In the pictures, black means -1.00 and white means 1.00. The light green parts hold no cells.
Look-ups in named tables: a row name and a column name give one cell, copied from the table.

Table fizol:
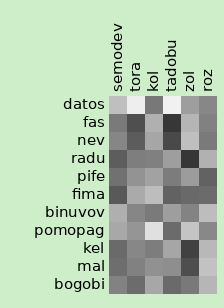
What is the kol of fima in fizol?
0.48
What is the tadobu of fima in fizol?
-0.23
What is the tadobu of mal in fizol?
0.11
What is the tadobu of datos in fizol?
0.89
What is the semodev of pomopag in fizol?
0.32
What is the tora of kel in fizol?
0.06
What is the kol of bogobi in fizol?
0.31
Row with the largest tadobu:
datos

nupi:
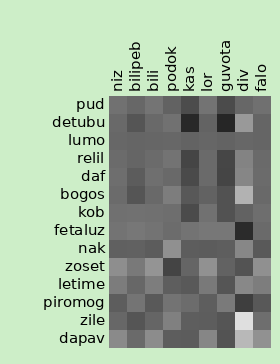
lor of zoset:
0.14
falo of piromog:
-0.31
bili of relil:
-0.16
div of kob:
-0.23
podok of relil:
-0.10
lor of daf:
-0.17
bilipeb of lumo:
-0.21
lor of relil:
-0.17
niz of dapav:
0.08
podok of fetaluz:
-0.15
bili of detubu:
-0.18
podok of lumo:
-0.19
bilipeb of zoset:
-0.05
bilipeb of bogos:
-0.33
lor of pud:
-0.10

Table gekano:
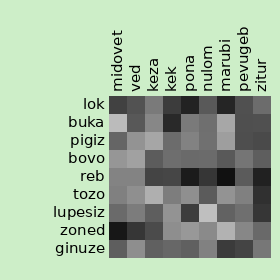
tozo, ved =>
0.12
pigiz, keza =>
0.30
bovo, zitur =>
-0.26
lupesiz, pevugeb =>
-0.13
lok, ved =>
-0.36
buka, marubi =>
0.31
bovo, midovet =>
0.18
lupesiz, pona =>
-0.52
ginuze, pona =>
-0.25
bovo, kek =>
-0.14
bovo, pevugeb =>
-0.08
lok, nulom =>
-0.30
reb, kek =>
-0.45

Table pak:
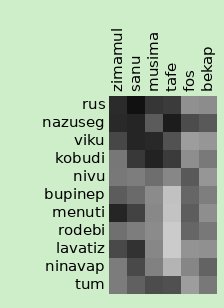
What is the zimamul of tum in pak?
-0.03
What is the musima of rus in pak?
-0.58
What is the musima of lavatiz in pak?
0.06
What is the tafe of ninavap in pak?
0.41
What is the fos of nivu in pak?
-0.30
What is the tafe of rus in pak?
-0.54
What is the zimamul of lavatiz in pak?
-0.43
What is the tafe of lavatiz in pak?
0.59
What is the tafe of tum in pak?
-0.37
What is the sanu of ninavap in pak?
-0.43
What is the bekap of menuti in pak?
0.11
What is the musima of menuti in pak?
0.07
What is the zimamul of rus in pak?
-0.66
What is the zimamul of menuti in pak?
-0.71
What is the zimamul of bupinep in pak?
-0.28
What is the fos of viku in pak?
0.23

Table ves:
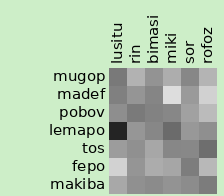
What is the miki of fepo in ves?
0.30
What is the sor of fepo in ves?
-0.02
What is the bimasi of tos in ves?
0.31
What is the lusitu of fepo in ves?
0.65
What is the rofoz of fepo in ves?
0.44
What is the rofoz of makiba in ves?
-0.03
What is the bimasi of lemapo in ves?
0.06
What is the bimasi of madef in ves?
0.04
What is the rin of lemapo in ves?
0.18
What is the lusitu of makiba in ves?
0.32
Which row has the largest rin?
mugop

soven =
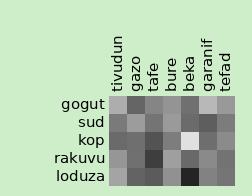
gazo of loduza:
-0.22
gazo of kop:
-0.13
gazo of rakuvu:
-0.12
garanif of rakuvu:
0.08
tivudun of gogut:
0.36
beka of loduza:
-0.72
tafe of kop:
-0.35
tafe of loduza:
-0.29
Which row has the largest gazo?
sud

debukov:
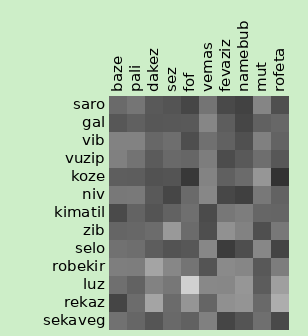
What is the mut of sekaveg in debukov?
-0.13
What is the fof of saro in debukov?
-0.45
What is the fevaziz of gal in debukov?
-0.27
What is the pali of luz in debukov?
-0.23
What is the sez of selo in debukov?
-0.35
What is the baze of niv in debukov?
-0.06
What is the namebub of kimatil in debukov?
-0.02
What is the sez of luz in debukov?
-0.07
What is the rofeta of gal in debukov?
-0.19

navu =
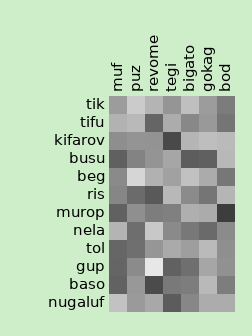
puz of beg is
0.68
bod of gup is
0.14
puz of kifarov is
0.16
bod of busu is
0.44
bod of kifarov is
0.46
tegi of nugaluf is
-0.28
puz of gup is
0.09
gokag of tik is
0.22
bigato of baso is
-0.02
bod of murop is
-0.52
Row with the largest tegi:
ris

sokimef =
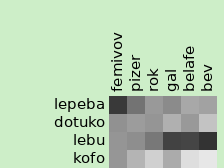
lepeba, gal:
0.09
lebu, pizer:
0.11
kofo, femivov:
0.18
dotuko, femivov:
0.14
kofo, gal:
0.34
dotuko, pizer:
0.22
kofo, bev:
0.81
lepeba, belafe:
0.32
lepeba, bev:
0.27
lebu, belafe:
-0.46
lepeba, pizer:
-0.10

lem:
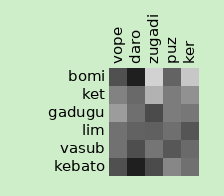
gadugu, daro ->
-0.13
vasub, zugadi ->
-0.08
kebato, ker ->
-0.12
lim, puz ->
-0.13
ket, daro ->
-0.18
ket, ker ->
0.14
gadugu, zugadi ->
-0.41
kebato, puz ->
0.06
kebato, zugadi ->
-0.41
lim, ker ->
-0.33
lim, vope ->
-0.11
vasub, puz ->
-0.32
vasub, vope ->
-0.11
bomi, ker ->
0.56
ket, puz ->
-0.03
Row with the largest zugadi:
bomi

